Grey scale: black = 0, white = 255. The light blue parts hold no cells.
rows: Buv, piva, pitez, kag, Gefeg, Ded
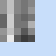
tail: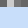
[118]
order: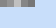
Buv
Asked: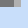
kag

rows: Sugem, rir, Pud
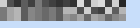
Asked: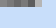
rir
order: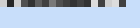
Sugem
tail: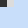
[ 64 207 220  64 207  38]
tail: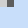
[181]
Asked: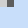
rir

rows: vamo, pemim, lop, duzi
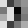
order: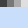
duzi
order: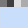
duzi

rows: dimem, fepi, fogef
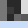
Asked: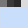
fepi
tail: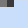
[ 41 219]
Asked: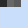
fogef
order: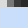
fepi
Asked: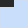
dimem
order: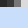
fepi

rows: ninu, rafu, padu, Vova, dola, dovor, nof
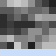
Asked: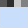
nof
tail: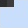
[ 45  45  45  89 103  74]
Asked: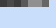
dola
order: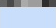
padu
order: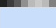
ninu
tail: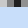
[186 186]
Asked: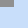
dola

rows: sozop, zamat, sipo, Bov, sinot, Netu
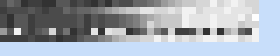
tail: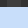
[ 50  87  87  62  75  62  50  75  50  87  75  75 102 102 114 127 154 170
 186 200 200 214 214 242 214 228 242 228 214 214]
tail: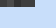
[ 87 102 102 127 139 170 186 200 200 214 214 242 214 242 214 228 214 228
 242 242 228 242 242 214 228 242]
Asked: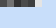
sinot
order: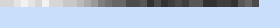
sozop
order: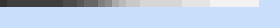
Netu
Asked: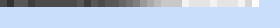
sipo
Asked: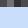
sinot

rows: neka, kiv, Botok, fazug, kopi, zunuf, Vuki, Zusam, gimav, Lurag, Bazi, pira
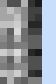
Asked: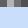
gimav
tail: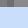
[80 80]

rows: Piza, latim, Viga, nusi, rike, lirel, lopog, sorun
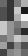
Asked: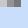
nusi
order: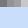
nusi

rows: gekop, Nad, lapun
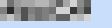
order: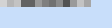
lapun
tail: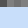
[113 211 211  56 127  68]

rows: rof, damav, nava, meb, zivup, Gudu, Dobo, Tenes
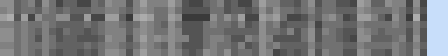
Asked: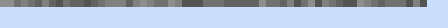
zivup
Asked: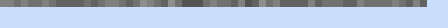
Dobo
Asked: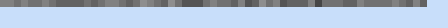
meb
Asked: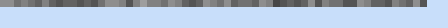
Tenes
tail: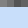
[ 98  84  84  84  98 142 129 129  84 129 158 129 142 129 142 129 129  84
  84 113 129 129 113  84  84 129 113 142 129  84  84  84  84 113 142  84
 113 113  98  84  70 142 142  98  98  98 113 129  84 142  84]
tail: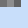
[113 113  98 142 129  70  84  98  84  98 142  84 129 113 113  84  84 142
 129  98  98  84 129 113  98 142  84]

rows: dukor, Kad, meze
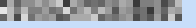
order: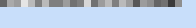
Kad
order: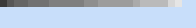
Kad
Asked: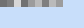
Kad

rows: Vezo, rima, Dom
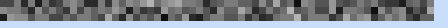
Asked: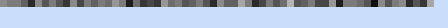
rima
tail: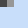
[ 30 123 123 110  85  16 138  85 123 138  42  85  55 166]
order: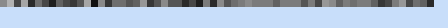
Vezo
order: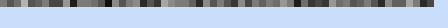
rima
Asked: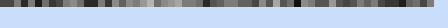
Vezo
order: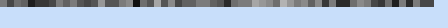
Vezo
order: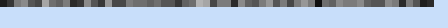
Dom

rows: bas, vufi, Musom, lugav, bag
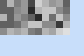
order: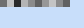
vufi
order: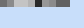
vufi

